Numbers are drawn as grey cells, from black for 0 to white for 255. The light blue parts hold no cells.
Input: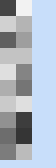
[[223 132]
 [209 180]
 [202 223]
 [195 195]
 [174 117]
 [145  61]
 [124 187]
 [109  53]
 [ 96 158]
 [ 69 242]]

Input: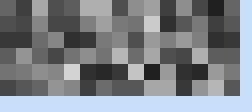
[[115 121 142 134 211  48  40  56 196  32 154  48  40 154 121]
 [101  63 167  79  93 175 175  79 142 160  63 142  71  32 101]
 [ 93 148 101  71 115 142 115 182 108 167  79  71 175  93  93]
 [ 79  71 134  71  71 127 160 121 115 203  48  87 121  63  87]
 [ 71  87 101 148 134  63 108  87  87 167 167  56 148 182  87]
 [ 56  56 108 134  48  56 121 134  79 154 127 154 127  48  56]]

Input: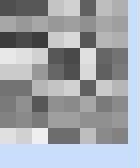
[[232 224 210  88  73 224 102 115]
 [224 210 239 108 108 189 137 130]
 [203 203 153 102  80 218  96 122]
 [167 153 167 153 159 145 167 159]
 [130 137 122 159 159 145 145 153]
 [122 145  88 145 137 167 122 137]
 [115 115 182 197 210  96 203 182]
 [ 80  88  88 197 210  96 189 175]
 [ 60  73  60 203 218  88 182 175]]

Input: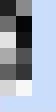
[[226  19]
 [213 247]
 [170  81]
 [108   4]
 [ 95  54]
 [ 32 137]]

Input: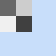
[[240  64]
 [104 205]]

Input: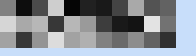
[[214 169 183  55 183 154  61  25  19 227 114]
 [162  55 148 220 162 176 129 106 141  98  48]
 [129  13  75 206   5  33  25  68 169  83  98]]

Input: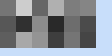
[[117 205 102 176 125 133]
 [ 94 168 148  62 117  69]
 [ 87  48 140  41 109  75]]
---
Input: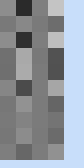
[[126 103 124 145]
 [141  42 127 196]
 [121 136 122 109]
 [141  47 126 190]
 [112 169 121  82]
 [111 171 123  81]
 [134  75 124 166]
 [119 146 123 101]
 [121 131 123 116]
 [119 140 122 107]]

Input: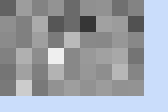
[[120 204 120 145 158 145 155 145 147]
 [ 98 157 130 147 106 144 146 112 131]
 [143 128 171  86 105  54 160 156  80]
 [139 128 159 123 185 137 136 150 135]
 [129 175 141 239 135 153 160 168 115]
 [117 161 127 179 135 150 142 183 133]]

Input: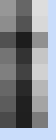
[[ 74  30 123]
 [151 102 220]
 [140  83 216]
 [ 81  29 144]
 [116  51 197]
 [127  66 209]
 [103  40 182]
 [ 92  32 164]]

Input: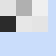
[[ 43 230 228]
 [225 176 239]]

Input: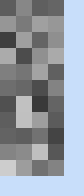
[[205 157 113 131]
 [ 93 135  95 101]
 [150 122 160 151]
 [ 63 159 100 143]
 [171  76 144 170]
 [127 117 163  96]
 [110 103  77 131]
 [ 80 193  57 100]
 [ 94 192 158  91]
 [ 99  94 114  68]
 [132 139 191  87]]

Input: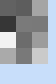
[[170 121 202]
 [ 98  93 165]
 [ 54 122 121]
 [242 108 156]]

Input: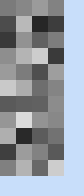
[[128 179 104 205]
 [123 135 155 130]
 [ 76 185  38  61]
 [ 57 146  97 125]
 [142 180 205  58]
 [155 124  79 158]
 [201 173 110 132]
 [ 90  95  97 140]
 [150 219 147 136]
 [175  41  92 114]
 [ 63 156 130  89]]
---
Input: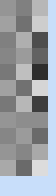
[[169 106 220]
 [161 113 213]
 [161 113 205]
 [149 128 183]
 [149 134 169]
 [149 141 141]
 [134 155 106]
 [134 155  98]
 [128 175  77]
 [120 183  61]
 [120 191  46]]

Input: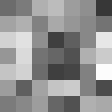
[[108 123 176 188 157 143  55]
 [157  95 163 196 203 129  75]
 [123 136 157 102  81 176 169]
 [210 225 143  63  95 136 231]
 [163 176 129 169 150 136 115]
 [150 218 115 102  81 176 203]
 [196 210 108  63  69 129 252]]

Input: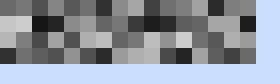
[[ 50 113  94  81 147  81  42 155 175 181  74  35 161  94  66 106]
 [106 120  81 132  87 113  50 140 167  66 113 126 161  42 126 132]
 [181 126  74 161  81 175 189 100 120 189 147 205 113  87 175 155]
 [197 205  22  35 140 155 100 120  58  29  42  94 100 167 167  29]]

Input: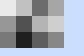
[[150  80 180 207]
 [233 192 107 166]
 [121  32  95 135]]

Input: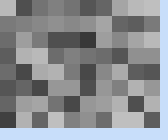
[[ 93 178 185 108 128 115 108  85 144 144]
 [108  72 171 178 122  72 136 171  93  85]
 [101 158 165 115  72 151 158 178  79 178]
 [122 128 136 144 136 144 165 101  93 122]
 [108 158 122  79  79  56 158 136 165 185]
 [185  79 115 128 115  85 101 165 185 191]
 [ 64 178 101 191 128 144 108 191 191  93]
 [ 85 101  72 151 151  79 151 128 178 151]]

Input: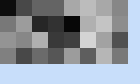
[[148 135 176  57  64 212 162  80]
 [128  72 107  86 156  94 182 120]
 [ 13  72 100 100 168 188 168 135]
 [120 156  38  50   7 176 196 141]]

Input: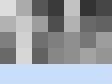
[[178 202 157  78 178 105  98]
 [127 209 112 127 143 119 157]
 [105 215  98 135 143 163 149]
 [221 171  86  58 194  51  70]]

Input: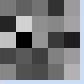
[[193   1 149  57  30]
 [ 36 209 143 135 163]
 [121  96 115  50 155]
 [135  81  75 109 178]
 [ 69  89  63 129 155]]

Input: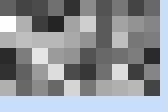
[[ 42 125 229 155 147  83 104 112 125  42]
 [176 191 184 184 169 147  90 191 119 125]
 [ 49  97 155 221  75  55 112 221  61 133]
 [176 104 139 104 213 119 169 176 184  68]
 [ 97  68  75 112  49 139  83 119  68 104]
 [254 176  61  36 163 207  90 163 147 133]]
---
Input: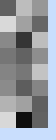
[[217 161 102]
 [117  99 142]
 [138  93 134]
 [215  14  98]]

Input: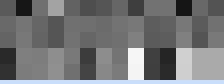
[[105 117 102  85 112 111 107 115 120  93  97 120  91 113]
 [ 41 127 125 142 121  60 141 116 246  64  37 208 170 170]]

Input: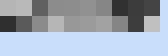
[[ 47  90 139 182 152 155 162 133  61 192]]

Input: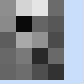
[[138  10 101  87]
 [104 121  41 105]]

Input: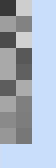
[[158 130]
 [169  88]
 [ 93 172]
 [138 125]]

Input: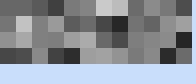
[[118 194 128 153  92 106  71  38 115 100 143 160]
 [ 70  77 136  67  46 158 161 148 121 136  44 107]]
